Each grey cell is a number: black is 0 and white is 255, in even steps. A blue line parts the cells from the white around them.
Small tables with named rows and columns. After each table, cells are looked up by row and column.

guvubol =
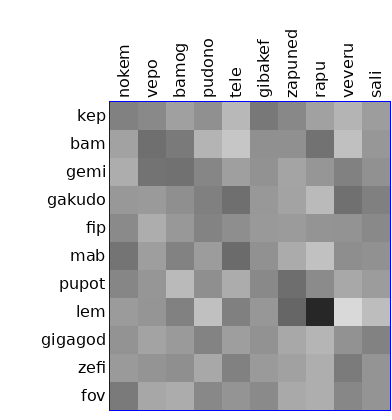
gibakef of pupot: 137
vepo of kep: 137
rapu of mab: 193
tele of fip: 142
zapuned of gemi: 164
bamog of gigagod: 154
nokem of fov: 122
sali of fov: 148
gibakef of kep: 120
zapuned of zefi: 161
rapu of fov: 174
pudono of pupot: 143
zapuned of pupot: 110
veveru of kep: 180
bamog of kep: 160
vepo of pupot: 150
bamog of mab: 130
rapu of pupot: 139
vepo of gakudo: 154
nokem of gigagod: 147

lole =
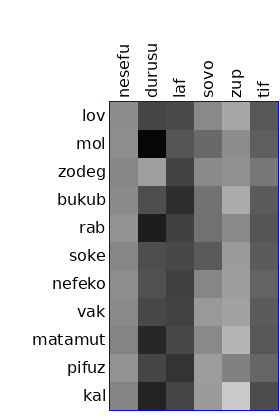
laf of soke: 72
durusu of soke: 78
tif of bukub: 91
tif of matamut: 87
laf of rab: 64
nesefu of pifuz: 147
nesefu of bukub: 138
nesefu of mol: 142
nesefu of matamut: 132
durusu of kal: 35
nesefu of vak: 138
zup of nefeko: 157
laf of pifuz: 51
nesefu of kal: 132
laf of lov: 74
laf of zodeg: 67
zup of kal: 201
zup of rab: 137

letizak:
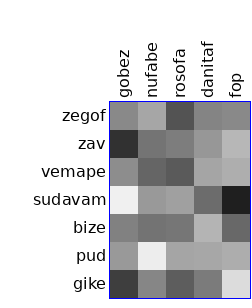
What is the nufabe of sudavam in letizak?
153
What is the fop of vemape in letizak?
174
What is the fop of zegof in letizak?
137
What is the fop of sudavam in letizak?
31
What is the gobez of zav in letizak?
49
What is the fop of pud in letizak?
173
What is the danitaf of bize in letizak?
180
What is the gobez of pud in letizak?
153
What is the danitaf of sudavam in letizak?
108
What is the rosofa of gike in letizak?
93
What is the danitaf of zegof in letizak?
132
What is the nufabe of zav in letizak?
116
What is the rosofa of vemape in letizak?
90
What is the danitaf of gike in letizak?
123

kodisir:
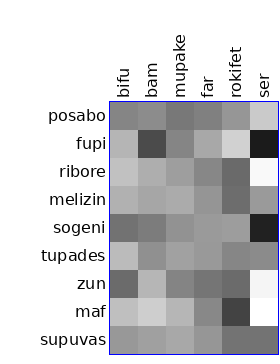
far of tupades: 153
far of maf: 136
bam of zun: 182
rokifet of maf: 67
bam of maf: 206
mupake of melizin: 171
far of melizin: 149
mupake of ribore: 158
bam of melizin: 166
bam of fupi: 75
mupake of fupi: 133
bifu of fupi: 181
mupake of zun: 132
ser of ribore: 249
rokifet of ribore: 106
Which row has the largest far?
fupi

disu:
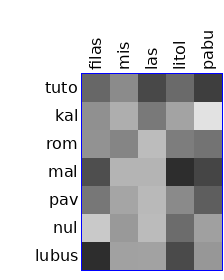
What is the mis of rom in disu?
133
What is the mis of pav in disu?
165
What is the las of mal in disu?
180
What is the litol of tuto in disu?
106
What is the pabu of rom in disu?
115
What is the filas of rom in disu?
146
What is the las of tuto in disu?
72
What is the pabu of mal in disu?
69
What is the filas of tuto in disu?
103
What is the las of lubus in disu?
162
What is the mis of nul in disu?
153
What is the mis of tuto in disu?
139
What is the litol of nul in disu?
108
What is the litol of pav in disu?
138
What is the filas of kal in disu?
144
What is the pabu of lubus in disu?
151
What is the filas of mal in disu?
78

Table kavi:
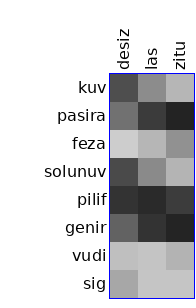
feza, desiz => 205
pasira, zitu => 35
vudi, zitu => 179
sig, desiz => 167
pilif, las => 42
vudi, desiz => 191
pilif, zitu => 60
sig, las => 197
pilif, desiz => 51
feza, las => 182
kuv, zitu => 182
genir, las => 51
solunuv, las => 138
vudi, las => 196
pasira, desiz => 113
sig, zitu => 197
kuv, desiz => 78
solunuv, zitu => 180
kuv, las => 140
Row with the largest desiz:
feza

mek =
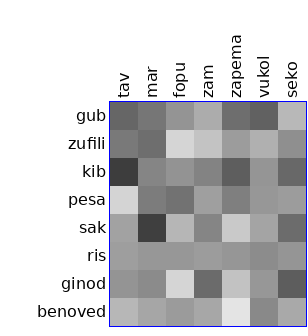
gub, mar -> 118
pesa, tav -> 212
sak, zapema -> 201
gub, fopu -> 148
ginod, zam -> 107
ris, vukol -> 140
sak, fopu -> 182
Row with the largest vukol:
zufili

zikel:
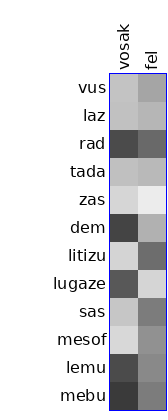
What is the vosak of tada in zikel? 192
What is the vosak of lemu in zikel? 75
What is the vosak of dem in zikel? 68
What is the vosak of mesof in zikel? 216
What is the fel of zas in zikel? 236
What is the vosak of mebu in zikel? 58
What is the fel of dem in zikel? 177
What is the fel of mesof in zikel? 145
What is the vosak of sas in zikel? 198
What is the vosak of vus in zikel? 195
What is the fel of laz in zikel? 182
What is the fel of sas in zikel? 124
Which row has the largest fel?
zas

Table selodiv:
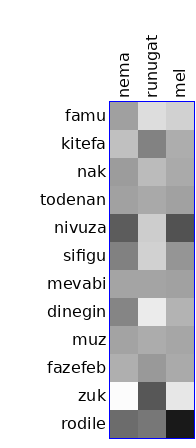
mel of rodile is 25
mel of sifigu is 149
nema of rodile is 108
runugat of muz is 172
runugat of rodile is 119
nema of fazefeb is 175
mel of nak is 170
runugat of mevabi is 164

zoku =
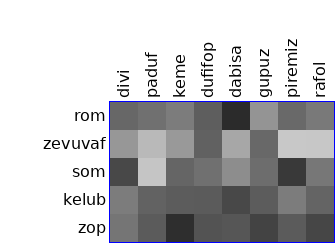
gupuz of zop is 67
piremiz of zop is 91
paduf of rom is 112
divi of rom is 103
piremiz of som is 57
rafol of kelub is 100
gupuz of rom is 148
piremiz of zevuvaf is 200
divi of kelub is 124
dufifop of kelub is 91
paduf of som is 197

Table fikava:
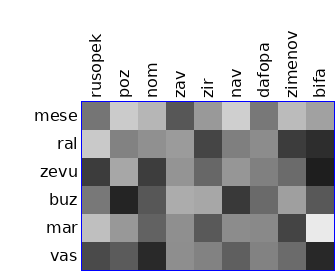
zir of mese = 153
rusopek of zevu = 60
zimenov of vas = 107
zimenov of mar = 68
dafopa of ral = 140
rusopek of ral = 201
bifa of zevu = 30
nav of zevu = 150
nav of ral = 127
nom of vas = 41
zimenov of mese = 187
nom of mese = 182
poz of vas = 91
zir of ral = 69
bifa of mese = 161
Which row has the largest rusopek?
ral

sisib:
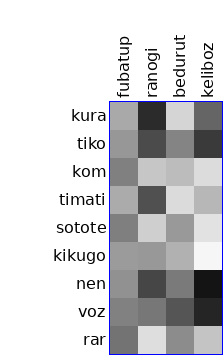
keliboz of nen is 20
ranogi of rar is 222
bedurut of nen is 122
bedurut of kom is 188
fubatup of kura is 169
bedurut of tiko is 132
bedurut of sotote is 153
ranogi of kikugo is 152

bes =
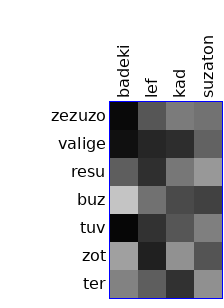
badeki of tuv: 6
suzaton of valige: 98
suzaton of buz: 65
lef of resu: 47
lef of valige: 38
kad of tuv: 86
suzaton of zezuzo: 114
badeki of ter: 130
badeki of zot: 160

